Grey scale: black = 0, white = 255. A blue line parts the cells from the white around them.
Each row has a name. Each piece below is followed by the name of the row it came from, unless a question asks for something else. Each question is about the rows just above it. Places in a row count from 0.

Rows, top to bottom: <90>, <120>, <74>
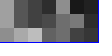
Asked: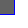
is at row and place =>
<74>, 3
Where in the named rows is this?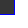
<74>, 6
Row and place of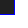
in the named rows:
<90>, 6

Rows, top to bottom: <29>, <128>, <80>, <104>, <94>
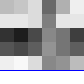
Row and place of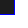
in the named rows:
<80>, 1
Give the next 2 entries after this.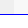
| 220 | 136 |
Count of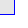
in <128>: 4

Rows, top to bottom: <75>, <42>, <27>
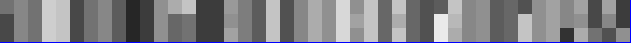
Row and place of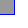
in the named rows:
<75>, 16
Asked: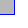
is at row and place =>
<42>, 32

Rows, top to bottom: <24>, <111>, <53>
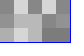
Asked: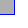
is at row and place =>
<53>, 0
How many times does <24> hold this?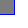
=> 0
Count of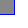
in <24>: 3
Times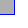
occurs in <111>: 0

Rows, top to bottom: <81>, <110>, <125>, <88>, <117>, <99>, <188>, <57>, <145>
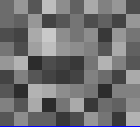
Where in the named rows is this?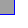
<88>, 2
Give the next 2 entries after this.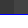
| 129 | 108 |

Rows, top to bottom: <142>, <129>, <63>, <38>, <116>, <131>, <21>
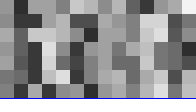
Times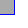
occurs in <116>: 0
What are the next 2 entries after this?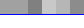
| 182 |  97 |
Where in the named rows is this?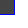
<116>, 5
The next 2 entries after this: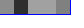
| 200 | 222 |

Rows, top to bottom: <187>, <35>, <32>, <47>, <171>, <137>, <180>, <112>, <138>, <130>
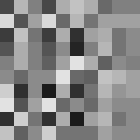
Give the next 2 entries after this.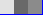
| 105 | 161 |
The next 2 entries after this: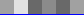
| 139 | 139 |
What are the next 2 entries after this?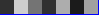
| 182 | 116 |
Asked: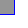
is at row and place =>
<180>, 8
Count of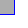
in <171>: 2

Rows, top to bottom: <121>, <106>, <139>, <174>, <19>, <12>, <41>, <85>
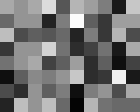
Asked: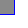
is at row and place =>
<12>, 2
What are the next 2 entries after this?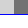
| 45 | 66 |
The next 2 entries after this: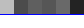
| 125 |  55 |

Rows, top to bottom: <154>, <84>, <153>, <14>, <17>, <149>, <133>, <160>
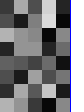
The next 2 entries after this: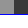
|   8 | 136 |
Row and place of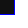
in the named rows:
<17>, 4
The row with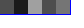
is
<149>
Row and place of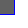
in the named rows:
<17>, 0
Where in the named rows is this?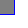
<84>, 2
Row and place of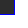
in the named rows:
<133>, 0

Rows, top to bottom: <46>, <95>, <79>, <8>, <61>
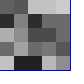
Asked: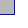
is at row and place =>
<61>, 3
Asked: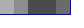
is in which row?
<79>
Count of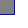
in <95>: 1
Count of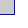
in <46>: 1
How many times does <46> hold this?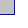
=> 2
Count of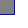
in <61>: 0
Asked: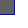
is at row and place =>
<46>, 0

